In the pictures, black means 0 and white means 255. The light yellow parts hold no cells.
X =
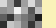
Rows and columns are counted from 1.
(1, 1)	214
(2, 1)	144
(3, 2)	54
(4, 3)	180
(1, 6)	144
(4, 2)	198
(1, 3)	59

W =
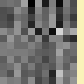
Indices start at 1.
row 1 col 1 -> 108
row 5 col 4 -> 81
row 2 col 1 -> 78
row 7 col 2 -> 133
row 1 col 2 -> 115
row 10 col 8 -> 87
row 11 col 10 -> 122
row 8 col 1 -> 125
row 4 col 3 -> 145
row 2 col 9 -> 56
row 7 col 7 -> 80
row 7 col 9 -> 138
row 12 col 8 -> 54
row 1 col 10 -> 125
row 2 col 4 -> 116
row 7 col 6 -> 109
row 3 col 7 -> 98
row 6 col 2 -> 150
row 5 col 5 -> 154
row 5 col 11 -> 169
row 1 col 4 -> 161
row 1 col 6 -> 156
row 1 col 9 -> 10
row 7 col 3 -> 108
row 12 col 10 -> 112
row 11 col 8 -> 37
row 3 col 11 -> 59
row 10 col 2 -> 112
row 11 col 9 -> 193
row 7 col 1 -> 123
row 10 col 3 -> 140
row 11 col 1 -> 108
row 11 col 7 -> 111
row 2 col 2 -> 85
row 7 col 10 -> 145

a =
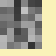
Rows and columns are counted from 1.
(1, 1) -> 170
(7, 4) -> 163
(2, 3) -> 57
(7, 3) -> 132
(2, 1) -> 102
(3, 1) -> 125
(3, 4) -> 121
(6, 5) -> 181
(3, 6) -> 170
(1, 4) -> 131
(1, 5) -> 68

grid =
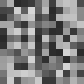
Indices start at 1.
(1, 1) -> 118
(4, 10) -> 127
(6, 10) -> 54
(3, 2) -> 100
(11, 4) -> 206
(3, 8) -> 48
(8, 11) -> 186
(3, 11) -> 194
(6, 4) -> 47
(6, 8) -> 101
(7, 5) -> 198
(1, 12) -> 76
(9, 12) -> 82
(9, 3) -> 113
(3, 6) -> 69
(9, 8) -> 140
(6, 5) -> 147
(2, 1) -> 69
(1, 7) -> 164
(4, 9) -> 44
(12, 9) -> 144
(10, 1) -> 159
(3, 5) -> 199
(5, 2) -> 179
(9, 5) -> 210
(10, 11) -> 164
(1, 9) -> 178
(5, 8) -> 45
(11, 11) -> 152
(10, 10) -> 212
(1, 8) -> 63
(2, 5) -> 214
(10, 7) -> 110
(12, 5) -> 157
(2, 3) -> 208
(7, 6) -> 54

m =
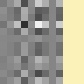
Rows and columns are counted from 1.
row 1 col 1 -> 124
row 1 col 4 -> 79
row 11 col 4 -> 172
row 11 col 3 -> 107
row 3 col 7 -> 110
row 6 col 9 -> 140
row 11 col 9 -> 97
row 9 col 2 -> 139
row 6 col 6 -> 147
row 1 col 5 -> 140
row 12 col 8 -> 133
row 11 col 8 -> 134
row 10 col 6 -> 155
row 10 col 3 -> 143
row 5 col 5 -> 126
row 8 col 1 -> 135
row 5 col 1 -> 139
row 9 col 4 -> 100
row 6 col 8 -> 133
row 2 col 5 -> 136
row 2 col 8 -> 133
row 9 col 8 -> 133
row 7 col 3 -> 120
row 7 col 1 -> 136
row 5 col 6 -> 79
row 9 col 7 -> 157
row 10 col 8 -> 133
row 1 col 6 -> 204
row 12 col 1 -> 127
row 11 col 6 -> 75
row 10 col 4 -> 118
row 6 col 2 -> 133

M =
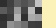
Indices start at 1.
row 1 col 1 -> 46
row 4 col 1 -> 54
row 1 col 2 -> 64
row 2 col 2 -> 70
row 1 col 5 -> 98
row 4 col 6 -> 59
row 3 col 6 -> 159
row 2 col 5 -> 186
